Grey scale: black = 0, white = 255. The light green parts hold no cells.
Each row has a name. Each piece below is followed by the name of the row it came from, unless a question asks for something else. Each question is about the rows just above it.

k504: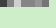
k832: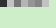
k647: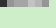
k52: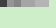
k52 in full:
[ 63 149 133 165 165 180 180]
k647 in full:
[ 48 149 165 165 194 180 149]
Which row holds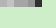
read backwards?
k647

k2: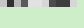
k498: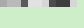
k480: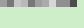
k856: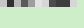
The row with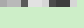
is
k498
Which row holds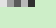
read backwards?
k856
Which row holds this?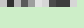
k856
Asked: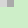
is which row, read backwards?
k480
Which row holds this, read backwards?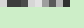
k856
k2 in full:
[198  48 185  90 226 226 214  76  61  61 214]

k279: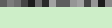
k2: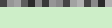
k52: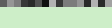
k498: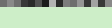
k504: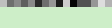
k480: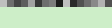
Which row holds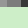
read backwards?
k52
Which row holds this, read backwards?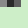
k2
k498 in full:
[110 137 110  56  42  81  28 178  42 124 110 150  56 162  56 137]
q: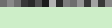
k498
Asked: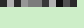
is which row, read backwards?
k52
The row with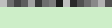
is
k480
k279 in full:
[ 94 124 110  69  28 110  42 162  94  94 150 162  69 150  28 137]

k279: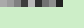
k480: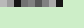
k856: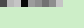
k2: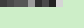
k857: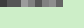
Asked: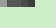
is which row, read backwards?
k2
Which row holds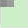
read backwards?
k856
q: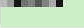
k480
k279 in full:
[170 156 129  61 185  48 114 142  34]

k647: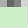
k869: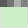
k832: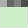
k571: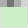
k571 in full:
[173 117 173 212]
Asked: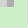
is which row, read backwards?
k571
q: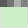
k869
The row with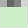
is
k647
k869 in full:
[ 91 117 173 129]
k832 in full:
[173 103 129  76]
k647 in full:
[173 103 129 212]

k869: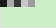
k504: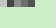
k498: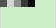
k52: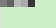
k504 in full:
[198  70 140 111  84]
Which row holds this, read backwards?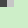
k504
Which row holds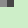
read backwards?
k504

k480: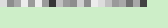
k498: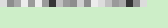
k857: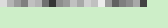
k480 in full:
[220 141 168 236 154 236 154  53 192 154 141 208 141 236 220 192 154 168
 112 168  66]
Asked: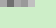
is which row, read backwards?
k480
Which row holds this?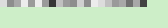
k480
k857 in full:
[220 180 154 127 192 180 112  53 141 154 192 168 208 192 236 154  97 127
 141 168  66]

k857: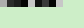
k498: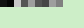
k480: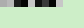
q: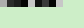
k857
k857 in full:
[173  43  29   4 199  17  57   4 199]

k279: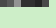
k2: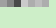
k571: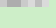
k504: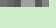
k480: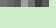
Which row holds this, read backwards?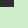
k279
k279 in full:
[ 73  89 147  48  48  36  73]
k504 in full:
[115 103  89 160 160  89 131]
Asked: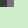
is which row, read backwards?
k480
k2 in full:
[160 131  73 202 173 189 173]
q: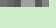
k504

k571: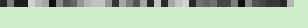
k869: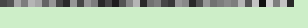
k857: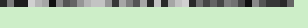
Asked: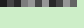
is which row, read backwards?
k869
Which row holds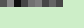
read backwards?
k857
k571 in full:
[ 41 125  29  29 208 181 166  16 137  84 100 150 181 195 195 150  55 166
 125  84 166  41 195  41 166 195 208  41 113 100 113  70  70 125  16 137
  84  70  55  55  41 181]

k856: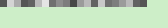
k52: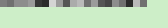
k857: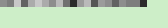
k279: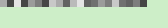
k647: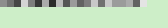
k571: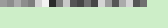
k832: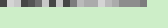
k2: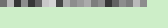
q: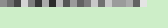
k647
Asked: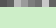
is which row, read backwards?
k856

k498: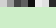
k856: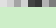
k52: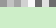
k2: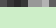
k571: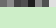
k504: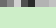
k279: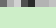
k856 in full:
[224 209 164 209  68  55 179 124]
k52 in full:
[152 194 164 209 249 108 224 108]
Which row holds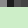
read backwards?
k571
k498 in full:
[209 152  68  96  15 236 224  42]
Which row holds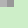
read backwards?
k2

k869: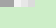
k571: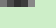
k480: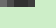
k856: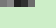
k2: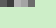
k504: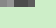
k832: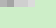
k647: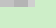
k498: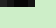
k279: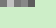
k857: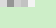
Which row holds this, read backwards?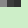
k571
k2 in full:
[ 92  61 180 164 108]
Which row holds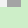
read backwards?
k869
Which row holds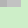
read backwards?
k647

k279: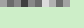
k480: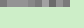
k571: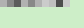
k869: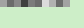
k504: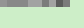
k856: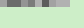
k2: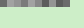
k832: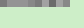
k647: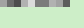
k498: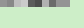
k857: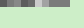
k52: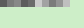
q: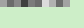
k869
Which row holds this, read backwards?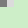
k647
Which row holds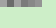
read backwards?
k832
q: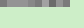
k480

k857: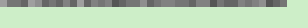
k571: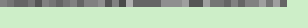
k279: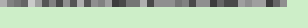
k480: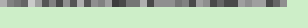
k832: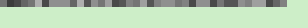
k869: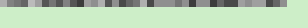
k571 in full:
[129 117 101 101 117  85 129 117 101 117 129 101 129 129 143  85 129  73
 175 101 101 101 101 143 143 143 159  85  85 159 117 117 101 129 101 129
 129 159 117 159 101]
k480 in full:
[175 129 117 101 202 159  85 129  73 143  85 175  85 143 129 159  60  73
 117 117 175  73 143 143 143 117 129  73 159 143  73 101  73  73 159 143
 159 159  73 101 143]
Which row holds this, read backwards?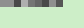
k869
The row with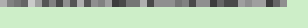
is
k279
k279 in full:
[175 129 117 101 202 159  85 129  73 143  85 175  85 143 129 159  60  73
 117 117 175  73 143 143 143 117 129  73 143 143  60 101  73  73 159 143
 159 159  60 101 143]

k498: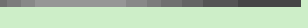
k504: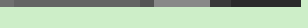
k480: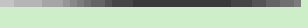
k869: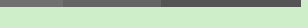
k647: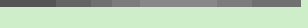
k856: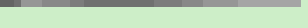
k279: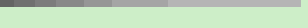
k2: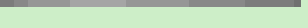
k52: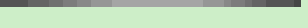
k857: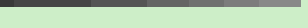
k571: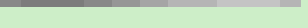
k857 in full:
[ 57  57  69  69  69  69  69  69  69  69  69  69  69  84  84  84  84  84
  84  84  84 100 100 100 100 100 100 112 112 112 112 112 124 124 124 124
 124 136 136 136 136 136 136]
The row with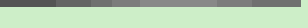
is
k647
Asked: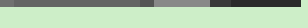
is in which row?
k504
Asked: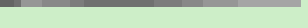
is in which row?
k856
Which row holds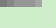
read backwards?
k52
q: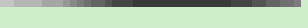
k480

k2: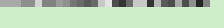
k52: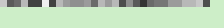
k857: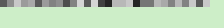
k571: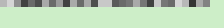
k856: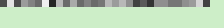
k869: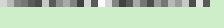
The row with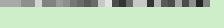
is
k2
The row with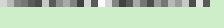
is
k869
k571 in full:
[184 213 143  65 106  77 169 106 155  65 169 106 169  77 200 200  90 106
 118 169 118  65 200 118 106 213 184  52 169 130]
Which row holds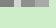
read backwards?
k2
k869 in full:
[213 184 130 118  90  77 200  90 143 169 130  65 213  90 251 213 130  65
  90 169 118  77 155 118 184 155 200  77 227  90]

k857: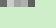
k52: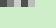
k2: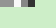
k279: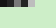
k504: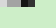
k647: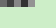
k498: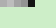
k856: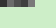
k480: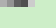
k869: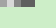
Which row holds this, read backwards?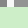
k2
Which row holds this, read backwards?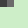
k647
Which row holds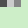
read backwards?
k52

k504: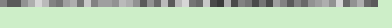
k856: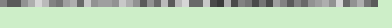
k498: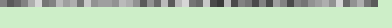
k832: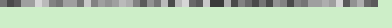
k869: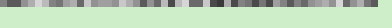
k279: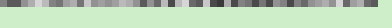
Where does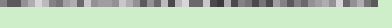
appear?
k869
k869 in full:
[130  90  90 146 174 214 186 130 117 159 174 105 200 146 159 159 146 200
 174 146  90 146 105 186  74 186 214 105 105 200  74  58 174  74 130 117
  74 117  74 159 130  90 130 105 146 159 174 146 214 105 146 174 117  90]
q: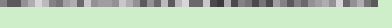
k856
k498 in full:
[130  90 105 130 174 214 117 130 186 159 174 117 200 146 159 159 146 186
 174 146  90 146 105 186  90 186 214 117 105 200  74  58 186  74 130 117
  74 130  74 159 130  74 130 117 146 159 174 146 214 105 146 174 117  90]

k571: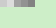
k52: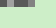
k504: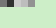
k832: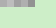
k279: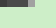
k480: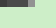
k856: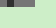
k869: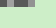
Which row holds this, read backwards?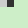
k504
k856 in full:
[118  49 118 118 118]
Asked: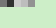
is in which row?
k504
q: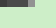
k480
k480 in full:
[ 61  74  74  74 146]

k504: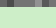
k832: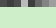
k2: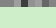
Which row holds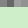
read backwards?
k2
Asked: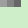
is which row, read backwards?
k832
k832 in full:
[ 76  61  76 186  61 103 131 158]
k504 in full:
[103  76 116 116 116 146  89 116]

